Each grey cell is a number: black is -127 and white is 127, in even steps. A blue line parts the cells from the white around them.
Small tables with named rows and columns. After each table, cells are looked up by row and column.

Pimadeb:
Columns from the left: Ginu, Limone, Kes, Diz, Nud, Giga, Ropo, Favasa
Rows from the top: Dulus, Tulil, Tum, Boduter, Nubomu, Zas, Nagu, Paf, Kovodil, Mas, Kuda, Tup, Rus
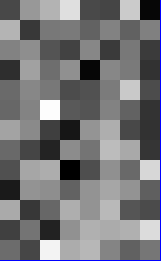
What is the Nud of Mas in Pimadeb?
19
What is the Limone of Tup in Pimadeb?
-11
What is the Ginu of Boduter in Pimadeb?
-81
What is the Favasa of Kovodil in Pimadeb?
87
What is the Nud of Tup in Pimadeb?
48
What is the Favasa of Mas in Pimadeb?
-32
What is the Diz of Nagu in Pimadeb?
-105

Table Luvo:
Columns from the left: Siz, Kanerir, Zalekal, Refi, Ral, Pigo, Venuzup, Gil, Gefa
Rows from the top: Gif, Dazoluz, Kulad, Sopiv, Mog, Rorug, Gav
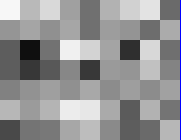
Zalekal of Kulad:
-13
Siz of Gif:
119
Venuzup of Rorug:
-36
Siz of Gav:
-54
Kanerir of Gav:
-11
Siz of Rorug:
55
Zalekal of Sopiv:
-39
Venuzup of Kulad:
-80
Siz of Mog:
1
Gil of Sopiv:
65
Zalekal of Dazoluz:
16
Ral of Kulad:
83
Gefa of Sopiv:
3
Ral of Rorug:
103
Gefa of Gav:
55
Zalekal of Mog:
31
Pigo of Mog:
12
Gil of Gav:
-21
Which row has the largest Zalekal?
Gif

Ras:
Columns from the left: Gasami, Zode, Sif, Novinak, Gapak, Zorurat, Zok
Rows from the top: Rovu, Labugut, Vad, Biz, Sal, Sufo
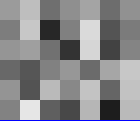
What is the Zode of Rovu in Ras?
62
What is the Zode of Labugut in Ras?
71
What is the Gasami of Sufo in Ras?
2
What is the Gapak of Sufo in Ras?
54
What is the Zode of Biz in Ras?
-41
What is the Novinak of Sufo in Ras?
-55
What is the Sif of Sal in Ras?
58
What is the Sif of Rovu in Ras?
-16
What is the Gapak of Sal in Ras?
67
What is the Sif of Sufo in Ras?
-32
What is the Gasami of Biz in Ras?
-23
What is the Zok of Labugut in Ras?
-4
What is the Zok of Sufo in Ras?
58
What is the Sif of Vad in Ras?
-14
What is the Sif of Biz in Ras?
1
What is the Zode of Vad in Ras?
31
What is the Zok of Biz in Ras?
71

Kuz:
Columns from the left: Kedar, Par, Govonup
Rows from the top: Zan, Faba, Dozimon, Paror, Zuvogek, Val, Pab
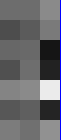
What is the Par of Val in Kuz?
-32
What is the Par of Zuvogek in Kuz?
10
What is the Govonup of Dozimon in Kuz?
-106
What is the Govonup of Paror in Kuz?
-93
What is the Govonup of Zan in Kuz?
10
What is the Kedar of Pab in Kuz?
-3
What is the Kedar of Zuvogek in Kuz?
4
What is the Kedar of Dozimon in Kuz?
-24
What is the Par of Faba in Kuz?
-36
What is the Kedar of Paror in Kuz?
-47
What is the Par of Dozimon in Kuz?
-22
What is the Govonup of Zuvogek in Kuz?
107
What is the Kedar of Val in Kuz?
-40
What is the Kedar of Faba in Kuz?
-50
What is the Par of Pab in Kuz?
-15
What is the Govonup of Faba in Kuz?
-5
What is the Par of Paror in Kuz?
-17
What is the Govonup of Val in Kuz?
-91

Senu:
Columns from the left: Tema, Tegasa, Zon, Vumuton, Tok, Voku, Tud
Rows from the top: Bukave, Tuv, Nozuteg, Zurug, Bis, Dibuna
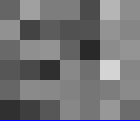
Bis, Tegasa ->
10
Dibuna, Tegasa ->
-65
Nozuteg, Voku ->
12
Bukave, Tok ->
-52
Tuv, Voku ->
19
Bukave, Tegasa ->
32
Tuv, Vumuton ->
-46
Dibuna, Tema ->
-79
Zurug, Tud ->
6
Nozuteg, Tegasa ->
15

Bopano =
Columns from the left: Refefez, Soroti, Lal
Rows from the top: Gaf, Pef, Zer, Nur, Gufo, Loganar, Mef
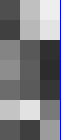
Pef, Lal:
99
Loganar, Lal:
-6
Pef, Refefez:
-63
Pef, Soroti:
56
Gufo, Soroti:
-37
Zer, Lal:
-79
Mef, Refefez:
-39
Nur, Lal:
-83
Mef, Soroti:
-64
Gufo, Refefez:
-19
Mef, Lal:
28
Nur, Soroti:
-34
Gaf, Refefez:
-48
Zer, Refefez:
4
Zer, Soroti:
-39
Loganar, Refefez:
68
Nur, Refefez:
13
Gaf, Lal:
110

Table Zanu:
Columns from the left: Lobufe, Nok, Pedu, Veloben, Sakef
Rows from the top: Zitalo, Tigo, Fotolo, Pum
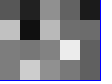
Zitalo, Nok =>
-94
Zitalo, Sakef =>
-100
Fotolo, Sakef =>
-31
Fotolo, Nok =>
-8
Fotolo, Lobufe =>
-2
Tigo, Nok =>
-111
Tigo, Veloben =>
-17
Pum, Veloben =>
-6
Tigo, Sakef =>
-19
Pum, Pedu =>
16
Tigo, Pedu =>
57
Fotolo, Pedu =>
2
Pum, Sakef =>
-31
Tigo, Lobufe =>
65
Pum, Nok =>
77

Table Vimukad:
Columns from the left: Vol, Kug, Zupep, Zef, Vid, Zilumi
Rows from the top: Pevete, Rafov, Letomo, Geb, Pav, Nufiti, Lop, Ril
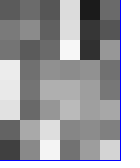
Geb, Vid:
17
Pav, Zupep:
47
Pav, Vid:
30
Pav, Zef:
47
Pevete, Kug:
-20
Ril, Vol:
-63
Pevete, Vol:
-36
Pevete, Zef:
92
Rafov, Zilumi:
-42

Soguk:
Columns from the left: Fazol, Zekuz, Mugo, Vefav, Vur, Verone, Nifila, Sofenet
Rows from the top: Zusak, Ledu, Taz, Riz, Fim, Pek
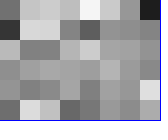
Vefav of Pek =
-23
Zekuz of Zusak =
69
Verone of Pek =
25
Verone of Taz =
37
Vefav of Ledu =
4
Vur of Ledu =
-33
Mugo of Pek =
65
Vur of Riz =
30
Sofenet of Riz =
9
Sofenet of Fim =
95
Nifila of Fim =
23
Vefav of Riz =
36
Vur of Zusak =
117
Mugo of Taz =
2
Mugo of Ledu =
86
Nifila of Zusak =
23
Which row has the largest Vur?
Zusak

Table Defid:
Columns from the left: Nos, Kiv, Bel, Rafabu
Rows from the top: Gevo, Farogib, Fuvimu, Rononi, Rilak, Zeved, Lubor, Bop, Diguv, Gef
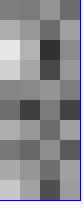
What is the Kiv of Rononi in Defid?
38
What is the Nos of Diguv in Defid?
41
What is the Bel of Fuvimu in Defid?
-77
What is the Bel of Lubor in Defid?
-19
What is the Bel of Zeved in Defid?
-4
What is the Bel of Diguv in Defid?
-15
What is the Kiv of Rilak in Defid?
8
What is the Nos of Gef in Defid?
71
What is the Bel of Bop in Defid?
13
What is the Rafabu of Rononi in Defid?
23
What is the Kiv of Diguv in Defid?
22
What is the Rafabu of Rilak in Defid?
-2
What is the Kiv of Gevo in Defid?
-4
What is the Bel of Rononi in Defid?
-55
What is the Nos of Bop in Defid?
-7
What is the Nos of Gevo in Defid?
-1

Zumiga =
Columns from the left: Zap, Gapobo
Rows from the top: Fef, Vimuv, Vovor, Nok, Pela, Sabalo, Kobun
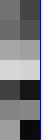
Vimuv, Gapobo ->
-45
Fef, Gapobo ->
-58
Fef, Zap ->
-11
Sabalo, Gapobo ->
7
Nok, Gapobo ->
81
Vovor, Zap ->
38
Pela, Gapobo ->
-105
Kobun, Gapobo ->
-117
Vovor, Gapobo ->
32
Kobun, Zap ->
30
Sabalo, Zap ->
4

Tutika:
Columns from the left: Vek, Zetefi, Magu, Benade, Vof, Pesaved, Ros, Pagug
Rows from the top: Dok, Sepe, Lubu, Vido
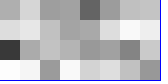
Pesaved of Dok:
28
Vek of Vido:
125
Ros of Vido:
65
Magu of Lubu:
66
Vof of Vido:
83
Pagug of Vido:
24
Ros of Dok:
64
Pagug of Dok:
68

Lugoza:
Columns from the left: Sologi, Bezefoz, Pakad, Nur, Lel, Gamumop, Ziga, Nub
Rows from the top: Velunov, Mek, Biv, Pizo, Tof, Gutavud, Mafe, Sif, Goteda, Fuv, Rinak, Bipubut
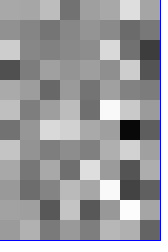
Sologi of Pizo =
-47
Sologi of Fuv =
25
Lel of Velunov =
31
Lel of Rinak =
-39
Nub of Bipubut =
-27
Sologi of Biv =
77
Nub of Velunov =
37
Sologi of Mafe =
-13
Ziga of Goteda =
-43
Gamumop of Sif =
47
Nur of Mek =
7
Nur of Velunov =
-13
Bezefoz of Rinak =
31
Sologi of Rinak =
34
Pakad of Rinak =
-39
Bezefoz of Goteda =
-8
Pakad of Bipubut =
-5
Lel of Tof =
-11
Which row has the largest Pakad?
Mafe

